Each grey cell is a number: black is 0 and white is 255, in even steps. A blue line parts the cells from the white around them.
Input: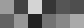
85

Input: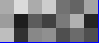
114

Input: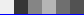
111

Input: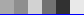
49

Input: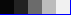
241

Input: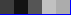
172

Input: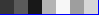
247

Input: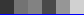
150
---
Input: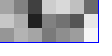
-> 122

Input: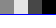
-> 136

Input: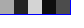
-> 35

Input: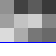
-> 219

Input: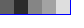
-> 43

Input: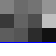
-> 93

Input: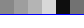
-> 180

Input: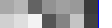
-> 85
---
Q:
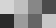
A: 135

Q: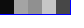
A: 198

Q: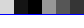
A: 86

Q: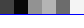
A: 108

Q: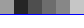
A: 135

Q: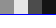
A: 76

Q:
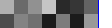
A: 54

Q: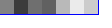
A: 235
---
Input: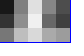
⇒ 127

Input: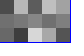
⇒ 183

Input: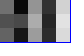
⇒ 9

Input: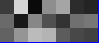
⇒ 213

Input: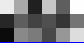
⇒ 169

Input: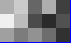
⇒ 203

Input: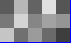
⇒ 183
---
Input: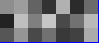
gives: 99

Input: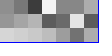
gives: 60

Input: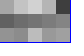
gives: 210

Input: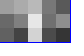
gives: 185

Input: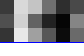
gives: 196

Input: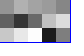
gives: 163

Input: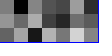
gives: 133

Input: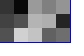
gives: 154
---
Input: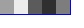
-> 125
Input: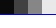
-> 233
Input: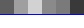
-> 57
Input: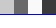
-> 59
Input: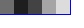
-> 220
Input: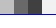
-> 241
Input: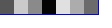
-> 107
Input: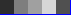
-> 80
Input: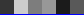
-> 89
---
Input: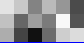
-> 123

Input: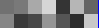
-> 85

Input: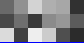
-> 139

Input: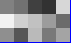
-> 193

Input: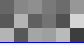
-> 115

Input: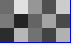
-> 100

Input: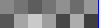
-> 71

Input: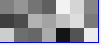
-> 192

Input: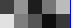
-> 85

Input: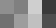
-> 157
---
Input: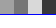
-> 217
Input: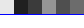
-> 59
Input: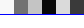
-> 196
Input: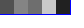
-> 110
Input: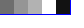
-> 178
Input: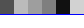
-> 158
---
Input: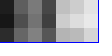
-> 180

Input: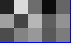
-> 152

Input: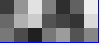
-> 156

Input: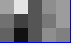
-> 85

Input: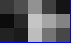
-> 189

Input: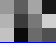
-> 10

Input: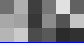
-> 89
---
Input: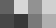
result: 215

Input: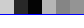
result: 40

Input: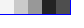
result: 202

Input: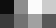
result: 141

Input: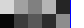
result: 161

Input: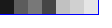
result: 92
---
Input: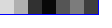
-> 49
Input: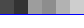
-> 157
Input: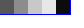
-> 200
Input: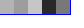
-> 198
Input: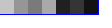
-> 122
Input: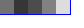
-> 76
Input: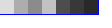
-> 139
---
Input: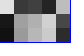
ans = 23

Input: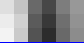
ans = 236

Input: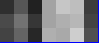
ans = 74

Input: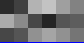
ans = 171

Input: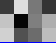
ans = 196

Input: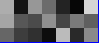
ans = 165

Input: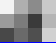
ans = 155

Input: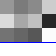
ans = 218
